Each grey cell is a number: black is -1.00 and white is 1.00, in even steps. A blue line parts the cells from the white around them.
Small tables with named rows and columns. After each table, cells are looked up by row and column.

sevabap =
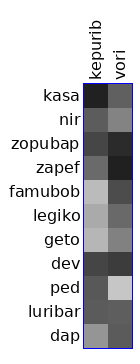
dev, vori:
-0.53
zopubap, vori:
-0.66
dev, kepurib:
-0.46
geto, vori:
0.01
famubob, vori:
-0.40
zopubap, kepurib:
-0.45
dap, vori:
-0.29

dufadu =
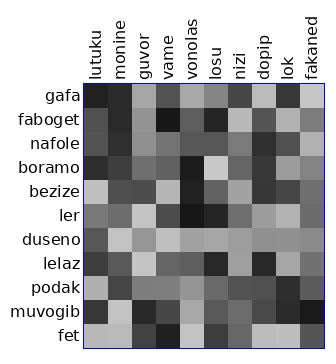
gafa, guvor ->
0.30
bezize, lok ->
-0.45
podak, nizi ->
-0.36
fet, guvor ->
-0.48
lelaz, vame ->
-0.21
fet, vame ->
-0.75
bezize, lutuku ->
0.50
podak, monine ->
-0.46
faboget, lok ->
0.39
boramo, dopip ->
-0.55
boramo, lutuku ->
-0.64
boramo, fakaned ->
0.03
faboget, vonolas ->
-0.26
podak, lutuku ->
0.38
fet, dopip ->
0.47
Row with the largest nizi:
faboget

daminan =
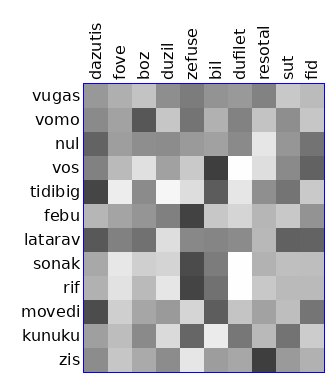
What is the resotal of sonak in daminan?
0.40
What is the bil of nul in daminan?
0.26
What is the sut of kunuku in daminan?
-0.10
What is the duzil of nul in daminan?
0.10
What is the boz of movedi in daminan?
0.30
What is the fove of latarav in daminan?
0.01
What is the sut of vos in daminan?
0.08
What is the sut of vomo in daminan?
0.11
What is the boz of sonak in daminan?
0.62
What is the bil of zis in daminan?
0.23
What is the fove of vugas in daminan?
0.37
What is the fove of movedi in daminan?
0.62
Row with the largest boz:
vos

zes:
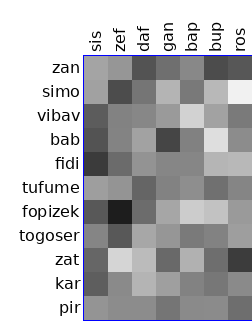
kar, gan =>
0.25
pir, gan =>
-0.08
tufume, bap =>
0.11
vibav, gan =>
0.21
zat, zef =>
0.67
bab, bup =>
0.74
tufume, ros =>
0.04
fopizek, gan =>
0.30
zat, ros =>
-0.53
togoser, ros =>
0.24
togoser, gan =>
0.18

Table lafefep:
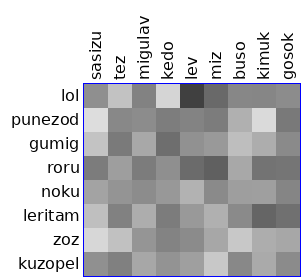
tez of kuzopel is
0.00
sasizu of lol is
0.12
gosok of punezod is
-0.05
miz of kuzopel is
0.57
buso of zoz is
0.57
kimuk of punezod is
0.71
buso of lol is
0.06
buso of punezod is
0.38
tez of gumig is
-0.04
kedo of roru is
0.12
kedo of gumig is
-0.14
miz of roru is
-0.25
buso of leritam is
0.08
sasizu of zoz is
0.69
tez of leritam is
0.01
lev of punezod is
0.03
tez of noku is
0.16
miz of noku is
0.08
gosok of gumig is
0.08

